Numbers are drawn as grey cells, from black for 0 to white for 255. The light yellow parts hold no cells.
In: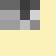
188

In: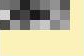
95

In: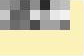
119

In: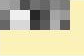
216

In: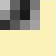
130

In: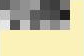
195

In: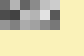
171

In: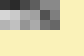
149

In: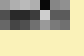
79
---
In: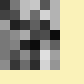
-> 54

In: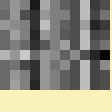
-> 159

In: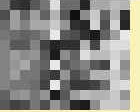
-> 66

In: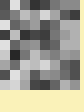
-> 213

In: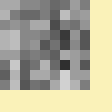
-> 189

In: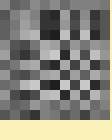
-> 107

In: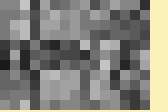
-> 121

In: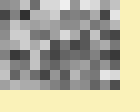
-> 182
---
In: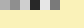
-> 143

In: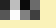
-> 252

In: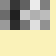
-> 44

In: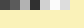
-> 91

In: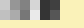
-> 171

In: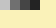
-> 112
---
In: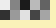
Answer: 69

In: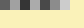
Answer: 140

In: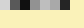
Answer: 169

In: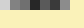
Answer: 58

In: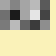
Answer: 59

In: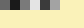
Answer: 59

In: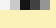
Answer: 65
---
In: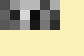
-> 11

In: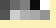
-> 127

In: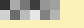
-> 61

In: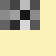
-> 160

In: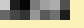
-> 160

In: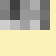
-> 152

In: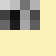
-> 16

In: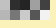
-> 36
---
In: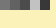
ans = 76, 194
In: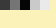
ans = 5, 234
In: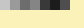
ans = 133, 198
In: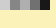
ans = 175, 206
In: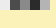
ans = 138, 236
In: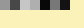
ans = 175, 198
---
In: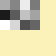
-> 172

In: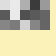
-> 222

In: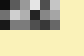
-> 13

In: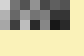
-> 212

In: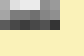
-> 175

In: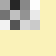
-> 169

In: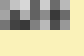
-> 152
